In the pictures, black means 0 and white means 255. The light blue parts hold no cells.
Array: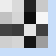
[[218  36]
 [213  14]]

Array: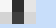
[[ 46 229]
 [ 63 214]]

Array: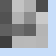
[[195 176]
 [178 141]]

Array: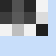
[[82 39]
 [90 65]]

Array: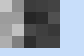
[[142  60]
 [156  38]]

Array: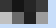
[[ 21  38]
 [106  33]]
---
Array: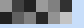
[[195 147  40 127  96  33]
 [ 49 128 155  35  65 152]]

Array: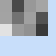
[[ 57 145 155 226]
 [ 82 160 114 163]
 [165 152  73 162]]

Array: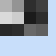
[[ 95 104  45  40]
 [ 45  27 205 218]
 [ 63  46 148 179]]

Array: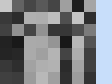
[[ 50 156  47 159 184 155  61  64]
 [ 64 164  43 178 175 162  46  56]
 [ 62 173  68 180 160 170  39  36]
 [ 83 183  24 149 169 170  25  34]
 [123  79  55  54 146  69 145  65]
 [ 46 196  79 190 174 176  44  57]
 [165  29 159  69  89  70  99 200]]

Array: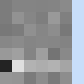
[[141 121 140 123 148 150]
 [165 178 173 178 223  35]
 [137 116 159 132 160 153]
 [131 134 135 133 139 135]
 [120 141 134 144 124 120]
 [128 153 126 134 146 124]
 [138 132 131 132 132 124]]

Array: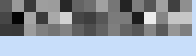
[[126 150  89 133  86 100 127  98  78  96 130 116 127 156  56  57]
 [199 197 133 236  28 123 123  87  62  70 210 169  58 166   4  70]
 [143  64 161  85 126  35 118 161 111 100  39 156 158  57 154  89]]
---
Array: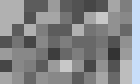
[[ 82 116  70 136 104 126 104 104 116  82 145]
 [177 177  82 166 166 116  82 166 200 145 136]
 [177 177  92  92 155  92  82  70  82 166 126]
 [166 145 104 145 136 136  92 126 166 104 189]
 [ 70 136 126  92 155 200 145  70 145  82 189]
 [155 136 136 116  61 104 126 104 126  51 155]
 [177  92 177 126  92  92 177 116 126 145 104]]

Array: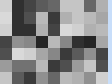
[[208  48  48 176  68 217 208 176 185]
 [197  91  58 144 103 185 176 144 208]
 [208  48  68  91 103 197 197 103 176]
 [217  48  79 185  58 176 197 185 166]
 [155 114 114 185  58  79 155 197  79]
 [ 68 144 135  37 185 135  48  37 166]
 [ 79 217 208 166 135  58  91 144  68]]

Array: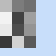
[[ 56 210  89]
 [187 124 112]
 [232  77 148]
 [242  66 159]]

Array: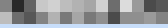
[[189 109  87 131 178 121 166 121 143  75 143 143 154 131]
 [131  41  99 200 209 189 178 166 209 109 220 154  75  87]]

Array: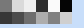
[[ 55  76 110 173 129 207]
 [120 218 239  46 250   5]]

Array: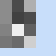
[[140  65  75]
 [130 238  96]
 [140  75 175]
 [118 106 207]]
